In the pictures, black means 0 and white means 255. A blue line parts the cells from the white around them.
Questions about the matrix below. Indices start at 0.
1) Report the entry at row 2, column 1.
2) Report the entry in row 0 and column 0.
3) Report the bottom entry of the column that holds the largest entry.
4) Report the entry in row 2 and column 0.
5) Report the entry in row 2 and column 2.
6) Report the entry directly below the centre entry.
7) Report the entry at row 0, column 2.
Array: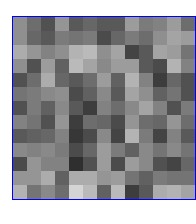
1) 149
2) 143
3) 212
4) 172
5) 130
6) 103
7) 81

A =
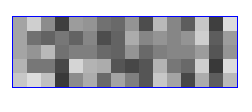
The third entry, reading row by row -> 140
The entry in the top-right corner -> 220
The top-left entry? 164
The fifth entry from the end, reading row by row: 164
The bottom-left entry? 199
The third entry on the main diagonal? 185
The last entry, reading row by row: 185
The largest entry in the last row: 220
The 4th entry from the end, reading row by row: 71
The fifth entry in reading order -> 156
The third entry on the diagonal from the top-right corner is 156
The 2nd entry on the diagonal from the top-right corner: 93
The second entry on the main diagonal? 113

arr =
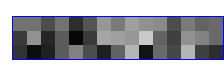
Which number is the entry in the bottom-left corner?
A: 51
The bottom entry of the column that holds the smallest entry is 130
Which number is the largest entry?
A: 201
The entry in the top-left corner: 114
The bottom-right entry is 45
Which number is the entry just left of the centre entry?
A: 166
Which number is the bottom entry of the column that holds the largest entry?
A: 19
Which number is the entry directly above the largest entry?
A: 145
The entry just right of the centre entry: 151
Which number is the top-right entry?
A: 106
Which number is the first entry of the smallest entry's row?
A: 58
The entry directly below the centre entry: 99
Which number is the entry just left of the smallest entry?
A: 92

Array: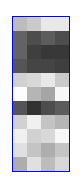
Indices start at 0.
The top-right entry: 232
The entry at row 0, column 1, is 202
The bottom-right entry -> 216
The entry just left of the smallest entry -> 85
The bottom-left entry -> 173
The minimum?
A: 50
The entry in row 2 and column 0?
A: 99
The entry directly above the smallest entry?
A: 181
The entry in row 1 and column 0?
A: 99
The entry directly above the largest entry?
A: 209
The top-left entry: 188

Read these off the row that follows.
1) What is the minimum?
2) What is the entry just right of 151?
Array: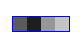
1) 30
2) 195

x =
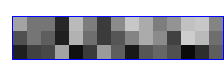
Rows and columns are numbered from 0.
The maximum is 205
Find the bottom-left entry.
31
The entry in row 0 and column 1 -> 117
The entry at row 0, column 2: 117
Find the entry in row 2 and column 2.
72
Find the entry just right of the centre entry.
132
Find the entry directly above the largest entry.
193
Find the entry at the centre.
86
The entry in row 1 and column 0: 80
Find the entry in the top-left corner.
163
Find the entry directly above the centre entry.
139
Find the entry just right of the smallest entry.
46
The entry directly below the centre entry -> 94

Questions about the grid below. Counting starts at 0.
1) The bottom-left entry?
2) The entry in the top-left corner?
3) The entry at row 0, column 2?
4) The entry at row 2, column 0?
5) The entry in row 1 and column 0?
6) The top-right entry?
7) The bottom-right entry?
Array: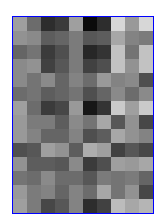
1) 159
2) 159
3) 45
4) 101
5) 146
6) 215
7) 181

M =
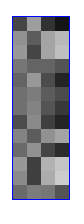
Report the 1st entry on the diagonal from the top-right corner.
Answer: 21
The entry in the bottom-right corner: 84
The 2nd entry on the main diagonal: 92
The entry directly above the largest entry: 197
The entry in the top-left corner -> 69
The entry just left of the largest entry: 172
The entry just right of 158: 50
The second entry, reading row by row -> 158
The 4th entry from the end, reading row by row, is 106
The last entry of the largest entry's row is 204
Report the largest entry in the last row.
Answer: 124
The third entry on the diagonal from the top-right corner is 69
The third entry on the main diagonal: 164

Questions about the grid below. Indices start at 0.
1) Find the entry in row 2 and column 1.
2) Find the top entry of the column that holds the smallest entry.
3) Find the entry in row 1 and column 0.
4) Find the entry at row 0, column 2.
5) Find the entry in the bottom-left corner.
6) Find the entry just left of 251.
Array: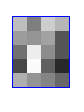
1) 237
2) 182
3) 156
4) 205
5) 175
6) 71

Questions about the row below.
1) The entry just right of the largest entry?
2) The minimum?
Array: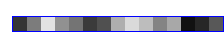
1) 145
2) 17
